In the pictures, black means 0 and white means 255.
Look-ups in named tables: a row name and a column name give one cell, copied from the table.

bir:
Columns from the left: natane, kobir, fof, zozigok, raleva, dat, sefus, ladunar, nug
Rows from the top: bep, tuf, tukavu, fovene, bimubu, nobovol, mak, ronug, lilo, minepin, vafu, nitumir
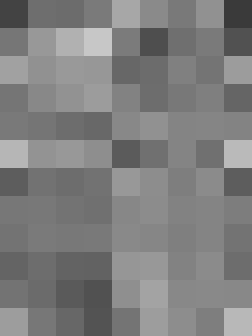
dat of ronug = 140
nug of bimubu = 131
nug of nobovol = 186
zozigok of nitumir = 83
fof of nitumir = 103
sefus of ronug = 130
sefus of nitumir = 141
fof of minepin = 99
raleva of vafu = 143

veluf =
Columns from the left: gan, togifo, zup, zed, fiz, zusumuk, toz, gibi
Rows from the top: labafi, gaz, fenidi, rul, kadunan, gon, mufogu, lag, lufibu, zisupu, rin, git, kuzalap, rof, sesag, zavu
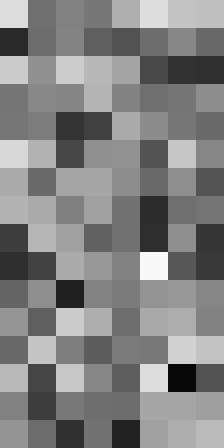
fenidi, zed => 184
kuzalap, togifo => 197
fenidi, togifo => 145
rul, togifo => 136
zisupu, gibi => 57
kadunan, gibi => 106
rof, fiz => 94
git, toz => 173
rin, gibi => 134
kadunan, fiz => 170
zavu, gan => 147
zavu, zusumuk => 160
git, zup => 203
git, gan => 149
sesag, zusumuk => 166
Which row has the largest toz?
kuzalap

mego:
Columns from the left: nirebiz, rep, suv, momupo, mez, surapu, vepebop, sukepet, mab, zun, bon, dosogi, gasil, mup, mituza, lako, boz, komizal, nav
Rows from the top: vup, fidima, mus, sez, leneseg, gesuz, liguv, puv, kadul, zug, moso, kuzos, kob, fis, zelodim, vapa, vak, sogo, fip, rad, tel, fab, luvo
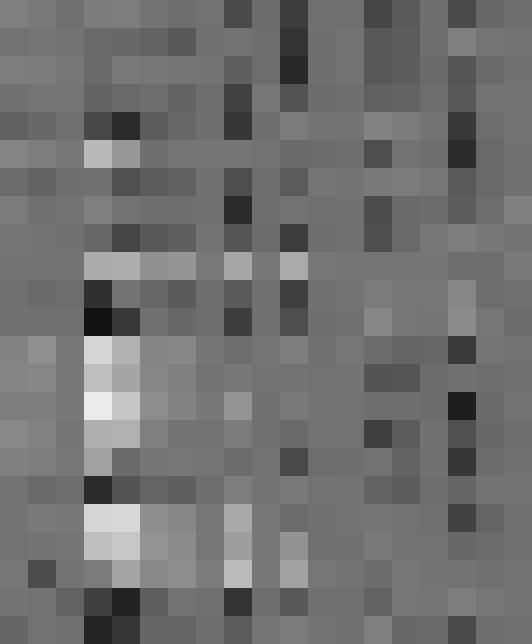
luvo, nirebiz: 102
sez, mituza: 99
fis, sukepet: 114
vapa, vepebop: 114
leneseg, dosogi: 115
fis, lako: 107
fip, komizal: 100
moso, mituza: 118
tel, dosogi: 118
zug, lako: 117
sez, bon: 83
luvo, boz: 75
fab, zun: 109
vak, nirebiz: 128
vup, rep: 121
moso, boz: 134
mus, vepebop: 117
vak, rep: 125

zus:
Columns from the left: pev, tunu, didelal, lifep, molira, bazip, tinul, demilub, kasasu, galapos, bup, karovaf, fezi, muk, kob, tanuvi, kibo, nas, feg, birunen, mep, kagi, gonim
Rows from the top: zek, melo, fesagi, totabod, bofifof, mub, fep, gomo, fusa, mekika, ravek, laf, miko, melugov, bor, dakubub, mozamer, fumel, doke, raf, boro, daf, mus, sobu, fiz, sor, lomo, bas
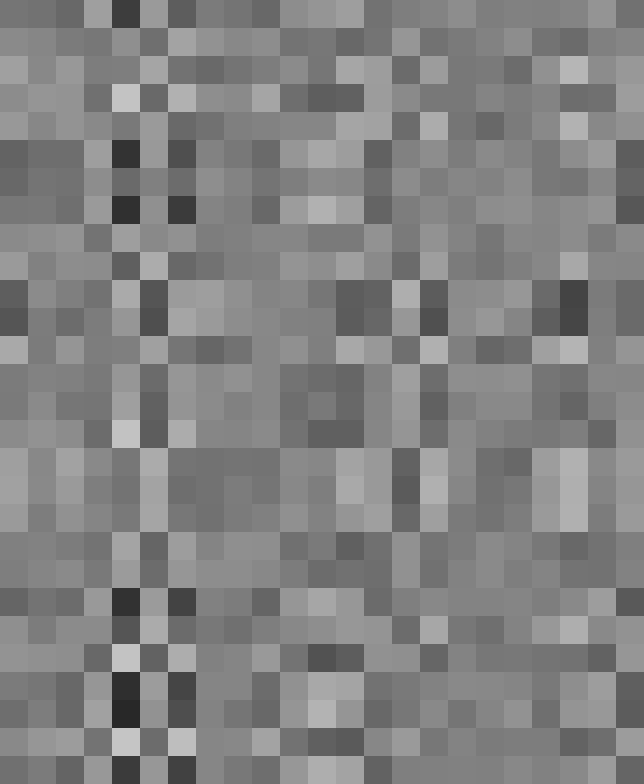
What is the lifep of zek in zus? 159
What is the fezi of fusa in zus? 122
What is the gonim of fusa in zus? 138
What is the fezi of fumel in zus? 169
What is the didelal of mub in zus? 110
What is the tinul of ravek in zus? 155
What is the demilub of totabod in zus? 142
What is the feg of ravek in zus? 151
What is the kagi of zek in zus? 148
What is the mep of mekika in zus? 168
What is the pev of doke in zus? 154
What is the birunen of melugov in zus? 117
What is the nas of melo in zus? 130
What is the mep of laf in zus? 70
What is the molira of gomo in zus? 48
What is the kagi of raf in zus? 114
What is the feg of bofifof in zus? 123
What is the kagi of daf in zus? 157

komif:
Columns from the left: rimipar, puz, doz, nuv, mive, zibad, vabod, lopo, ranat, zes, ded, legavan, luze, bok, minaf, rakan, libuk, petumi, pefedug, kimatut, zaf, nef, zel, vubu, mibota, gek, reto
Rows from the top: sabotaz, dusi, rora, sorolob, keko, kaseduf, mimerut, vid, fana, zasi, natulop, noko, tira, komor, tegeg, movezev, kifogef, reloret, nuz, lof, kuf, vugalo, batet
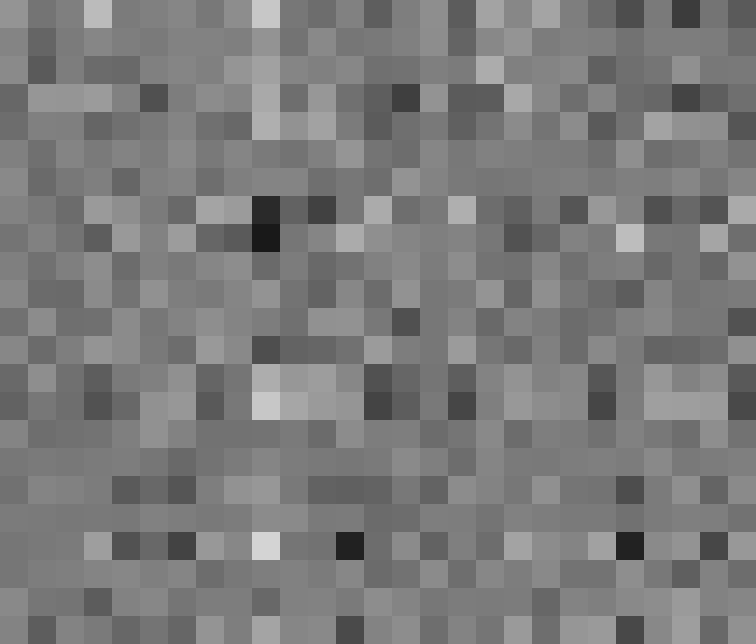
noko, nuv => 112
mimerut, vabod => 132
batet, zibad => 116
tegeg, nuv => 82
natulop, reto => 123
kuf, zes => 126
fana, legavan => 133
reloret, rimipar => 113
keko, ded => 146
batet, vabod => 102
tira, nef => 137
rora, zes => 161
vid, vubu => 80
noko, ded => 112
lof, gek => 71
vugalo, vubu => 141
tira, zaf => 108
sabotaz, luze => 129
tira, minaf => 125
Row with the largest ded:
tegeg

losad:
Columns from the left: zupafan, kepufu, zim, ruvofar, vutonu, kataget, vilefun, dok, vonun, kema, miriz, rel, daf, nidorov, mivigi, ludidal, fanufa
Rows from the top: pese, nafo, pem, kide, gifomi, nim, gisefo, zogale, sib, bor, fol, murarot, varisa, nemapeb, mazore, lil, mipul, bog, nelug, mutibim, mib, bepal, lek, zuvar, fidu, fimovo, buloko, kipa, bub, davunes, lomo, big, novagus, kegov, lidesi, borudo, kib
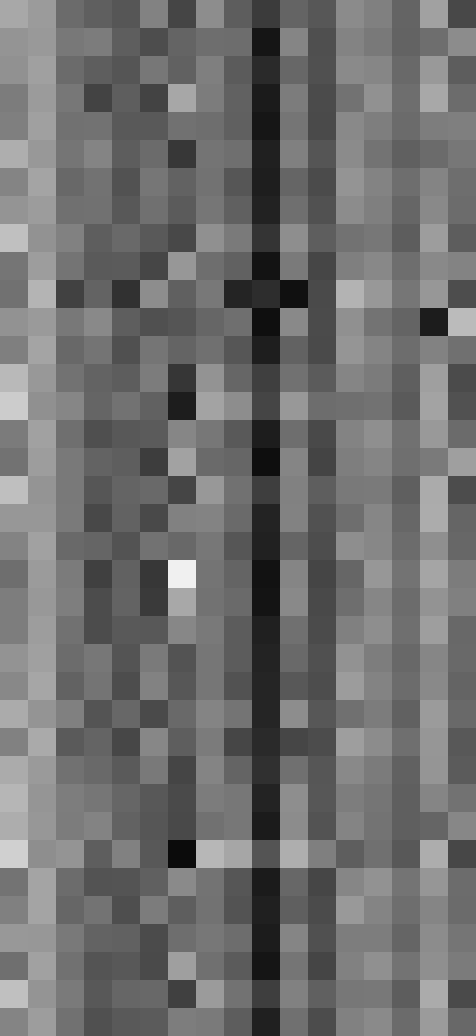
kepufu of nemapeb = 152
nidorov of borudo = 120
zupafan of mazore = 204
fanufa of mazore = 81
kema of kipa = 48
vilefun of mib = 240
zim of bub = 125
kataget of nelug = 73
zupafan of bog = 191
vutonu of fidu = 77
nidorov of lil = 143
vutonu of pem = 85

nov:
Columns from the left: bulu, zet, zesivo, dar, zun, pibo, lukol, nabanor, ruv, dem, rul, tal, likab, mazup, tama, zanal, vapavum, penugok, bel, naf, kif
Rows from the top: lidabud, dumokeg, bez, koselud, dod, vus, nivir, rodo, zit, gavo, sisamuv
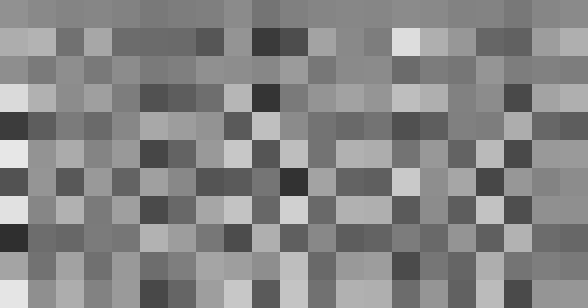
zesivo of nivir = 88
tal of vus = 115
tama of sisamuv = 108
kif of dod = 93
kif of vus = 154
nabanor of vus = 153
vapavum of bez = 118
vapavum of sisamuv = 97
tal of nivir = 163
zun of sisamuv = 154
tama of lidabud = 139
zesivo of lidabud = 132
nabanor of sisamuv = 158

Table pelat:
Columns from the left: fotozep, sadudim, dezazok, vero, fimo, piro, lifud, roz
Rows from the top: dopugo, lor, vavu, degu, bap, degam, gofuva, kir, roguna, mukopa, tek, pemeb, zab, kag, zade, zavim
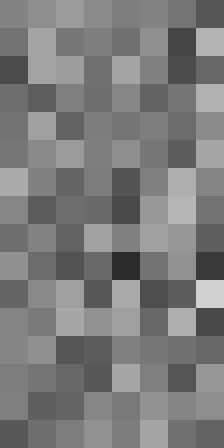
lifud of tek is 93
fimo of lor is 112
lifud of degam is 93
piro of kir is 153
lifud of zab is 112
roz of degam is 167
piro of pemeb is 103
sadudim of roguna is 131
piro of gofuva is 128
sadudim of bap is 160
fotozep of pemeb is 132
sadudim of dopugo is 142
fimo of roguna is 127
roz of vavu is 103
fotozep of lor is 114
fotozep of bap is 114
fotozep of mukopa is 144
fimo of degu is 134
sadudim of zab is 144
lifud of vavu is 76

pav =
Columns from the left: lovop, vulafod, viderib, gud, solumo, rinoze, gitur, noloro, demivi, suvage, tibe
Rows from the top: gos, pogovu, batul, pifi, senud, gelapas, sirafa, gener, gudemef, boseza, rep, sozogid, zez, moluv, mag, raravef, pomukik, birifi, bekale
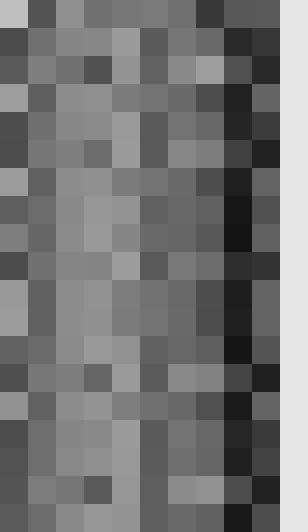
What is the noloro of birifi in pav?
145
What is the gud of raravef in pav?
137
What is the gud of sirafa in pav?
144
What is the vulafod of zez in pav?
107
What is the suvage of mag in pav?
100
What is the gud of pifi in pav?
143
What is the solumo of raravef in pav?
155
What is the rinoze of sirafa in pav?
115
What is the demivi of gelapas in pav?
65
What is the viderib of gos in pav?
144
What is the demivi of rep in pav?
30
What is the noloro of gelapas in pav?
125
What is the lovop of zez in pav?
98

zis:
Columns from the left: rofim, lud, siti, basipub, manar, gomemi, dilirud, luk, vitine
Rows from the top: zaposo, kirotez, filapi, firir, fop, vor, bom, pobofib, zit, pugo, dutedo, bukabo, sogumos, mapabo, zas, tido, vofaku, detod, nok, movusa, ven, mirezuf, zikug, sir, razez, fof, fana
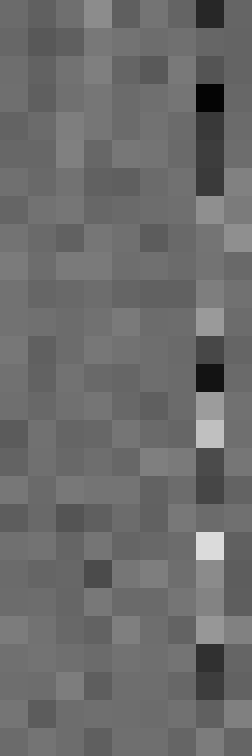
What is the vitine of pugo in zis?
105
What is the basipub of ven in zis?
75
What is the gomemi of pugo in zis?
112
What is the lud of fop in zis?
107
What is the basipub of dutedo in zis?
109
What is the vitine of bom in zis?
129
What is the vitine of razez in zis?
98
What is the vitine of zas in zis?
113
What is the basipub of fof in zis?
111
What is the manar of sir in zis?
114
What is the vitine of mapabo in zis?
106
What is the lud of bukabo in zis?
112
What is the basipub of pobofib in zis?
103
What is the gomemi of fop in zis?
114
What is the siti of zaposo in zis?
111
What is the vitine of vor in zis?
109
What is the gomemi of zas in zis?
95

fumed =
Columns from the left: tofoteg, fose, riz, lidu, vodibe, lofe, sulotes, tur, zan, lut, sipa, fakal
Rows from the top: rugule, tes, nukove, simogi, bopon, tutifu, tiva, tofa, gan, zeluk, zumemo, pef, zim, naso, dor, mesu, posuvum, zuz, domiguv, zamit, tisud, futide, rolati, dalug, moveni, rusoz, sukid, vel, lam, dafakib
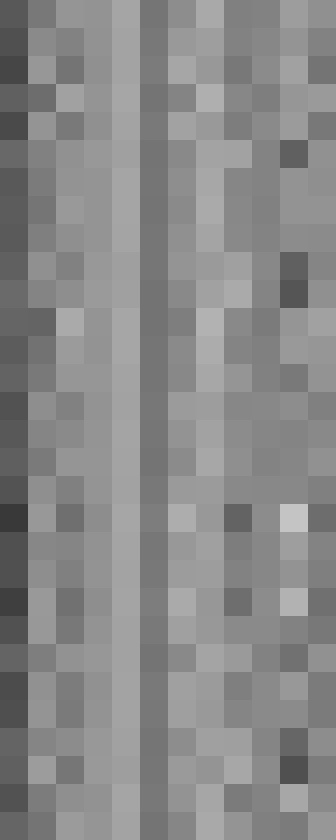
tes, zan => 130
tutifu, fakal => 145
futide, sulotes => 170
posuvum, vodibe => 163
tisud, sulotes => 156
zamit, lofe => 119
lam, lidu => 146
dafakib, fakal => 151
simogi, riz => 161
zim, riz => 155
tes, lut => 135
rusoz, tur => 153
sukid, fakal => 141
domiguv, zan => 99
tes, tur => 158
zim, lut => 128
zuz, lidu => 148
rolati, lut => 138
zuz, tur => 155
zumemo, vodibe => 160
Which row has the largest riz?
pef

